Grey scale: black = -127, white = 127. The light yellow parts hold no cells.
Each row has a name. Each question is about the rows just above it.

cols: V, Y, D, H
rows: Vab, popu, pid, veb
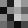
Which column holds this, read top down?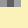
H
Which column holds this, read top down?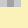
D
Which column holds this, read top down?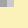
D
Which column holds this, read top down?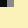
V
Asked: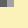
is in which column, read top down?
H
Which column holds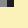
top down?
Y

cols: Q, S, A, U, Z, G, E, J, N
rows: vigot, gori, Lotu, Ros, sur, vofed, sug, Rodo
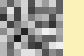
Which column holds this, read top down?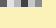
S
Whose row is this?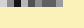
vofed
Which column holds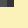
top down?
J
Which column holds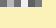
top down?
E
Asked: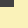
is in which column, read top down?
A

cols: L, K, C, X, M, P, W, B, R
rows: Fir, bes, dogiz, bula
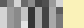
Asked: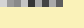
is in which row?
bes
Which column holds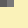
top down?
R

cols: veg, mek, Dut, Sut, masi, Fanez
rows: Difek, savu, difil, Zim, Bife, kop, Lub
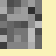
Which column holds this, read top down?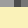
Sut
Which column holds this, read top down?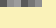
Dut
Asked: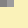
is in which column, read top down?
Sut
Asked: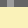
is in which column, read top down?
mek
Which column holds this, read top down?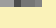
Sut

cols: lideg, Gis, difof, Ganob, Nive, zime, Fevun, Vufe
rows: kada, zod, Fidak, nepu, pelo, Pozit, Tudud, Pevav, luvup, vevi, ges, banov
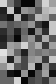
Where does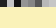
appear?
zod
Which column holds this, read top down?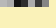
Fevun
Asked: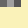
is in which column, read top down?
difof
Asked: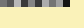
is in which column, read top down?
zime
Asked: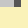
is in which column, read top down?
Vufe
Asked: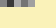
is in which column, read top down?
zime
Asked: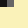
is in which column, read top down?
Gis

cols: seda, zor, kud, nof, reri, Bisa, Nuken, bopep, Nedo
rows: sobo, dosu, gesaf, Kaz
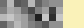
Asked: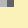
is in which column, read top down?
seda
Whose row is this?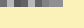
sobo

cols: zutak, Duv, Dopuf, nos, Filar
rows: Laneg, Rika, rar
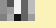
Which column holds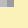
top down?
Filar
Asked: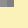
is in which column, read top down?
zutak
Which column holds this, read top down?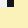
Dopuf
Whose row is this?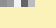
Rika
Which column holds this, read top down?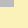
Filar
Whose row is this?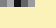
rar

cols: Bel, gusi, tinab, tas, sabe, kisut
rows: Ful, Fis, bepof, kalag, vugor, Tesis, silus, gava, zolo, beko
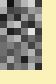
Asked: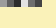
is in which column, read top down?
sabe
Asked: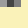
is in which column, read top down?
tas
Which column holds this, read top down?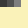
kisut
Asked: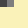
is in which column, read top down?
tas
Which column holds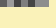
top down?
tas
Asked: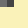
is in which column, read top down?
sabe

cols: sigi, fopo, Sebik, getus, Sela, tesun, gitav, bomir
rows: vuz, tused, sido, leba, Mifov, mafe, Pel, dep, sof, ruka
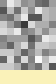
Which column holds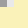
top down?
bomir
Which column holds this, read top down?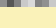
sigi

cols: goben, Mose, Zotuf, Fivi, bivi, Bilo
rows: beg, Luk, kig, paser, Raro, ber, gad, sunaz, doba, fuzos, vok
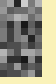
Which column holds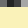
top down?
bivi
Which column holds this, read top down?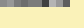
goben
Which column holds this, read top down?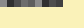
Bilo
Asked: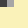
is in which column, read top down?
bivi
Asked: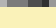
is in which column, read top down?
Zotuf
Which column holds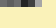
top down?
bivi

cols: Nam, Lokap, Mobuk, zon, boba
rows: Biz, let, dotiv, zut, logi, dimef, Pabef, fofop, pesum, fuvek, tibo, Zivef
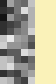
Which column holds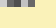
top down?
boba
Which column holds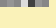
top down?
zon
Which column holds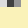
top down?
zon
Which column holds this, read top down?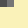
Mobuk
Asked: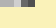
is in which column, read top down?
boba

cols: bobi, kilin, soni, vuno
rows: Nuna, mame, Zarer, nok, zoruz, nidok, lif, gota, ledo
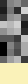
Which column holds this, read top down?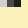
vuno
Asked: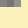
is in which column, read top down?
kilin

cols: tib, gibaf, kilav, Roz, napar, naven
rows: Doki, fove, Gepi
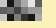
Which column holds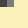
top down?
kilav
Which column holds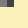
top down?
kilav
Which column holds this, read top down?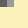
naven
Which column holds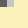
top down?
tib

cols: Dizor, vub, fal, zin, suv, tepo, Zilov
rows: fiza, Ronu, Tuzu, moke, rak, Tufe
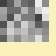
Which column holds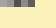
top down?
Dizor
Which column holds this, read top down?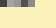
Dizor
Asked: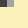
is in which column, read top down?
Dizor

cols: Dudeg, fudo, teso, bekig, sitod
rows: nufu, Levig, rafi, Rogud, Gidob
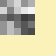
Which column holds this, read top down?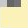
teso
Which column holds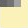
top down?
teso
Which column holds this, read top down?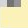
Dudeg
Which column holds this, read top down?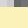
teso
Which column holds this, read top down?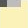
fudo

